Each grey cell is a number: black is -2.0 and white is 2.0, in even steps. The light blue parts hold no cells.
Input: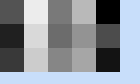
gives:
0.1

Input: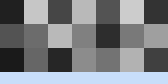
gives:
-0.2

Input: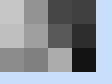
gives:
0.0

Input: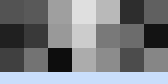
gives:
0.2

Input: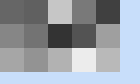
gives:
0.8

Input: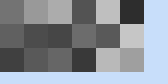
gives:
-1.1

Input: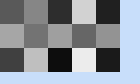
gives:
-1.8

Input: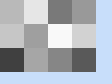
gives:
0.6

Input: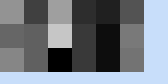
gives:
-1.1

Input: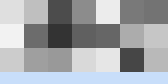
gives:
1.6
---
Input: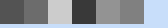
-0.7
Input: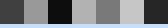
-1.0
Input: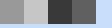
0.4
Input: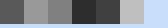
-0.6
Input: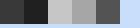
-1.1
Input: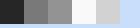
-1.4
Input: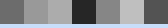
-0.3
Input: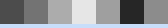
-0.8
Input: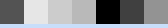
-0.7
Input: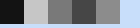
-1.7
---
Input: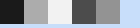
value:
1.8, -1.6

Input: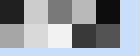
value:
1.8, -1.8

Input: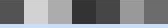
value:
1.3, -1.2

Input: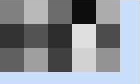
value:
1.5, -1.8

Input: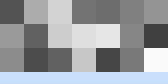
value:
1.9, -1.0

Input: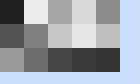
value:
1.7, -1.5

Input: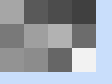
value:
1.8, -1.0

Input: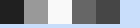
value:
1.9, -1.5

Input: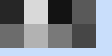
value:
1.4, -1.7

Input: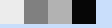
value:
1.7, -1.9
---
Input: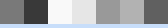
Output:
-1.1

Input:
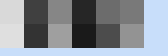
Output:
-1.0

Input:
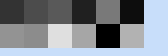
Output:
-0.8

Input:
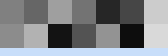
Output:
-0.4

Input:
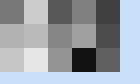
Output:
1.2

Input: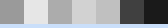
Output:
1.6

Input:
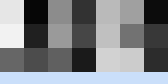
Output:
-1.9

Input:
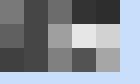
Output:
-0.9

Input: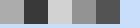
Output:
-1.1

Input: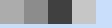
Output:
0.2
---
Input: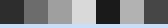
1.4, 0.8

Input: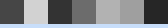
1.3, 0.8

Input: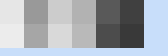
1.7, 1.6

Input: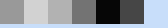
1.3, 0.8

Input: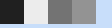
1.7, 0.3

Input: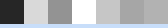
2.0, 1.4

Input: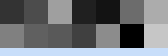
1.1, 0.7

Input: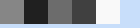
1.9, 0.1
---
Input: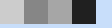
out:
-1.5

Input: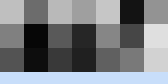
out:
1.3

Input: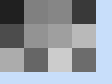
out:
-0.3

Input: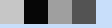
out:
-0.7

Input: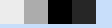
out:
-1.4

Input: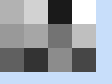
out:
-0.9

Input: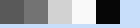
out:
-1.9

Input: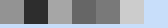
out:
1.2

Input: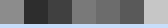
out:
1.1

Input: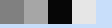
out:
1.6
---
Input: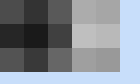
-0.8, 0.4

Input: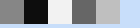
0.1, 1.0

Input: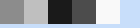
0.2, 1.9

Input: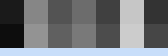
-1.6, -0.9

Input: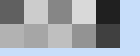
-0.5, -1.0

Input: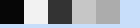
-1.9, 0.7
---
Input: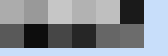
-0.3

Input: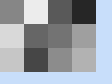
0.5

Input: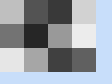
1.7

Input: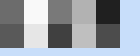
-0.8

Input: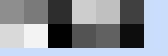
-1.8

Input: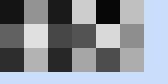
0.2

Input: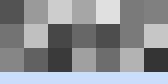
1.1

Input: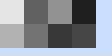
-0.9
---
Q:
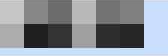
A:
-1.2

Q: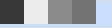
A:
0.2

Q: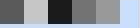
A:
-1.6

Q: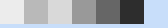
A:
1.4

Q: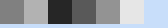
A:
-1.4

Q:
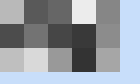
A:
0.4

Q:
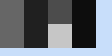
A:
1.1

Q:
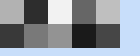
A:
0.3
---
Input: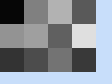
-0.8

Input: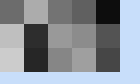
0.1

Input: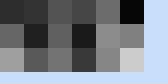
-1.1

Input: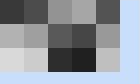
-1.3

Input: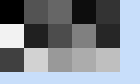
0.4

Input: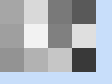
0.8

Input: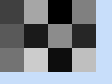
1.2

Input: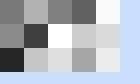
1.5

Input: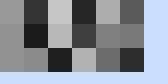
0.8
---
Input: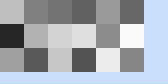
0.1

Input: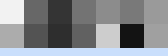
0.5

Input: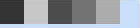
0.7

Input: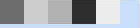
1.7

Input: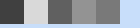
-0.1

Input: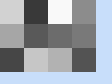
-0.7

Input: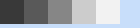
1.8

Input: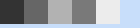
1.7

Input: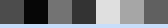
-0.5

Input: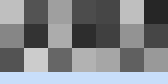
0.4
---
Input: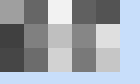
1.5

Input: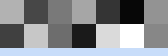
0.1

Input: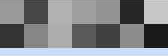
-1.6

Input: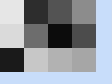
-0.8

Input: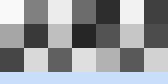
-0.8

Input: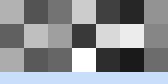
0.1
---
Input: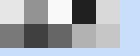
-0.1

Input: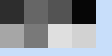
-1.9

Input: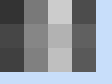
-0.5

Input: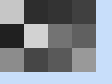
-0.5

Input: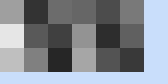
0.0

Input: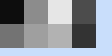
-0.8

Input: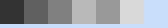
-0.5

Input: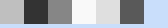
-1.2

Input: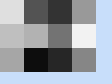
1.8

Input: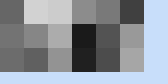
-0.5
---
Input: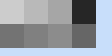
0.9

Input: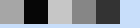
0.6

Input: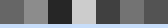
0.2

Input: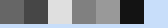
0.4

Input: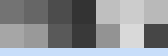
1.2

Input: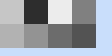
1.1
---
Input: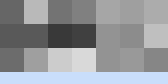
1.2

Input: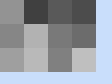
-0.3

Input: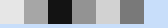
0.6

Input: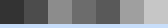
0.2

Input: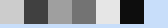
-1.0

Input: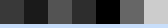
-0.7
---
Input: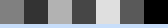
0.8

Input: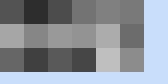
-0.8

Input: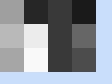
-1.1

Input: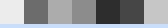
0.7

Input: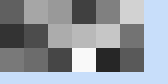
0.4

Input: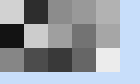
0.2

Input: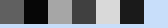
0.6
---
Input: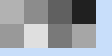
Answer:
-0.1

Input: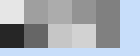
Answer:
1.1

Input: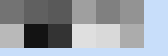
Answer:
-1.2

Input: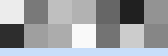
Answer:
0.7

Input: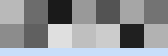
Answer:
1.5

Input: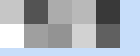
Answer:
0.3

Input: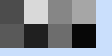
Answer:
-0.3

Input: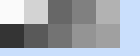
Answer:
-0.2

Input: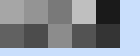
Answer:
0.2

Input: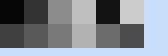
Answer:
-0.1
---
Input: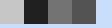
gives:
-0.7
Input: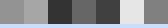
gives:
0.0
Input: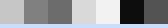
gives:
-0.7
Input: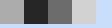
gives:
1.3
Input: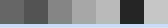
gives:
1.1
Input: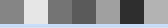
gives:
0.8
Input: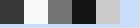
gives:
1.2
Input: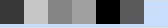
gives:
-0.6
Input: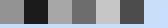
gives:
-0.8
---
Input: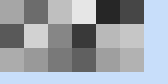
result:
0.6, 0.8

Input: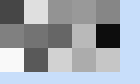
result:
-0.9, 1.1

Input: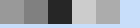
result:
0.4, 0.7

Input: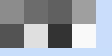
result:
0.2, 1.9

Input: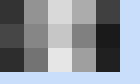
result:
-1.2, -1.5

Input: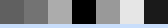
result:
-0.5, -1.6
